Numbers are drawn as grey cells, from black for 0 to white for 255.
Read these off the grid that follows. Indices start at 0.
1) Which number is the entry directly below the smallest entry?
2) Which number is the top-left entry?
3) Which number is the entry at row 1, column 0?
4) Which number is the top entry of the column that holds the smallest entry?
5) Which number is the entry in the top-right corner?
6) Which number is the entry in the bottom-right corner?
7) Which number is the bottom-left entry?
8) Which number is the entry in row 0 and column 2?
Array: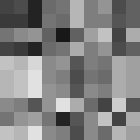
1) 116
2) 67
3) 58
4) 116
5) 97
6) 160
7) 194
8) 35
